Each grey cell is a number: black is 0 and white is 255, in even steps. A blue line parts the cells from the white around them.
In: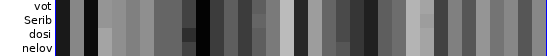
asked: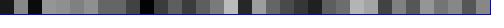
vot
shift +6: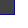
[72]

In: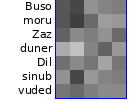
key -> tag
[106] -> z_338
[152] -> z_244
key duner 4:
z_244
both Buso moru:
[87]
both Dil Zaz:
[138]
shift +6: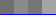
[118 144 124 170]
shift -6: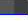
[81 57]
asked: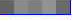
Zaz

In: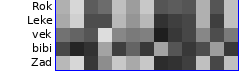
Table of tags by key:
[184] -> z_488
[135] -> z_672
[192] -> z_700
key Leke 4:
z_488
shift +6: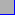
[182]
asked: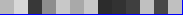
Zad
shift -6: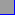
[151]
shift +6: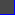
[77]

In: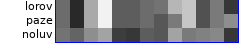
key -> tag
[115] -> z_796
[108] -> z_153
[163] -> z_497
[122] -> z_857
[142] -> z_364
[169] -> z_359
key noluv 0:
z_796
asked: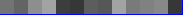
noluv
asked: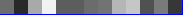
lorov

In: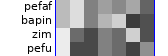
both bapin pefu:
[129]
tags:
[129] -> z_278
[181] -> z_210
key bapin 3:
z_210
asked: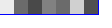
zim
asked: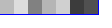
bapin

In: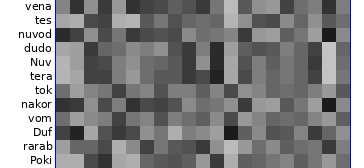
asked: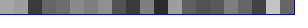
dudo
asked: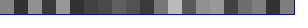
vena
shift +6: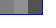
[132 150  88]

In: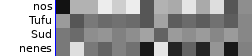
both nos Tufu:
[86]
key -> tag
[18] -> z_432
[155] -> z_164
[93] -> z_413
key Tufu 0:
z_164
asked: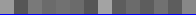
Tufu
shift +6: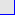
[235]
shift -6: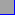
[157]

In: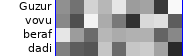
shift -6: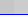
[192 198]
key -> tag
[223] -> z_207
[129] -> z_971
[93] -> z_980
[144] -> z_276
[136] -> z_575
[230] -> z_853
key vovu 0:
z_575
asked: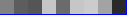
dadi
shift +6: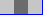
[204 113 204]
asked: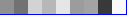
Guzur
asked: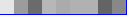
beraf
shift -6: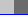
[192 101]

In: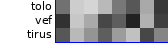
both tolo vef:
[169]
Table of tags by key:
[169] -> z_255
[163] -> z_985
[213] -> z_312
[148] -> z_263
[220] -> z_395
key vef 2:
z_255
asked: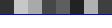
vef
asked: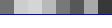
tolo
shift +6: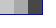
[205 175  77]

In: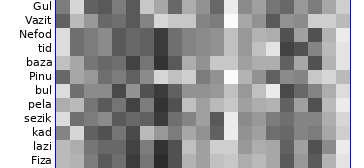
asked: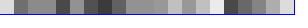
bul
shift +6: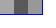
[173  95 158]
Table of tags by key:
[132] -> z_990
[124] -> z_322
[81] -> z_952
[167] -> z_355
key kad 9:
z_355
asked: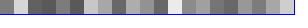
Gul

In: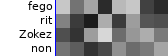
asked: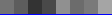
non
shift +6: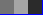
[121 171  49]
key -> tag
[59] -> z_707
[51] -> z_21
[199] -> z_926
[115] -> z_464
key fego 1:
z_464
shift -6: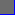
[102]
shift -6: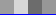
[151 209 102 145]
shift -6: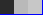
[ 37 179 193]

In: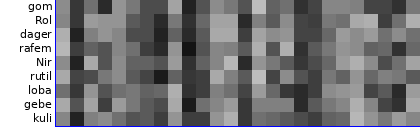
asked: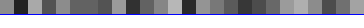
Nir
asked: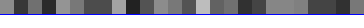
gom

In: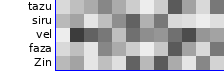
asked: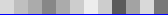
tazu
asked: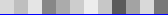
faza
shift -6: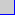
[199]
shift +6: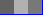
[104 183 126]
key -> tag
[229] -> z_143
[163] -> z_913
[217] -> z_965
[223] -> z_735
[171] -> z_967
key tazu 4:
z_967

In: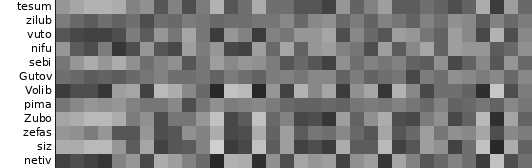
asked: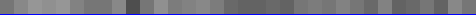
pima
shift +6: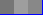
[124 164 142]
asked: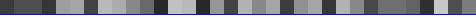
Volib
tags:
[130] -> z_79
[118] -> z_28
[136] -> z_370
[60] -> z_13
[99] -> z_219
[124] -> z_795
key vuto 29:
z_370
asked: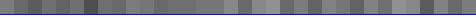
zilub
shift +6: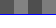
[ 92 136  84 130]

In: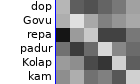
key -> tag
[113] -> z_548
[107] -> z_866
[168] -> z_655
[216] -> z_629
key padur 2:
z_866
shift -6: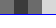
[107  53 101 210]

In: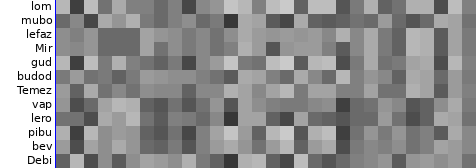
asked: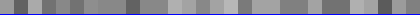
Temez
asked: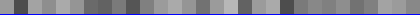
bev
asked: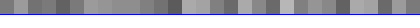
budod
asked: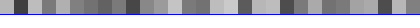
gud
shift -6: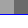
[157 100]
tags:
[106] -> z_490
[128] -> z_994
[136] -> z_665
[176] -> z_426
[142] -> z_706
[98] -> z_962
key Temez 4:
z_665
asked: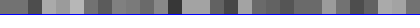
lero

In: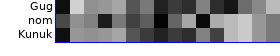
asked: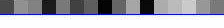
nom
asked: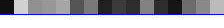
Gug
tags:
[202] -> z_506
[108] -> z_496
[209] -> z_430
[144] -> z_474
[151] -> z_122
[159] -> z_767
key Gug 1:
z_430

